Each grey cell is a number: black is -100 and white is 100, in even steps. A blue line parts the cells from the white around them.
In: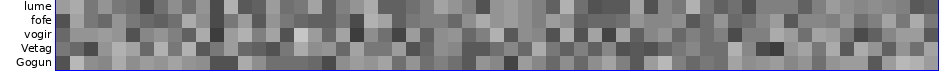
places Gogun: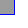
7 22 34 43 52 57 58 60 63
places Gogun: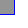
8 10 23 26 31 51 54 56
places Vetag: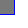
1 9 12 17 23 24 36 45 55

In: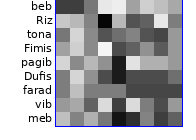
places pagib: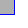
7 8
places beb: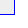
5
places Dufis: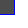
4 6 7 8
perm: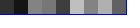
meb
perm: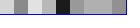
pagib
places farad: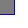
1 3 4 5

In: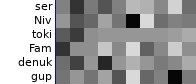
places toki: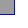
9
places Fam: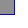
2 3 10
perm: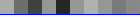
denuk
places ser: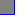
1 5
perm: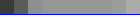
toki
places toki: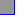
4 5 6 7 8
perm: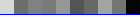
Niv

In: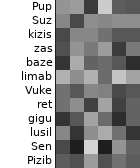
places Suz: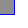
3 5 6
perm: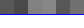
Vuke
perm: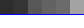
gigu

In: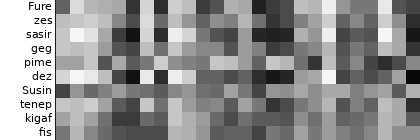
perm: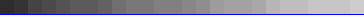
tenep
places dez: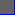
11 12 14 22 24

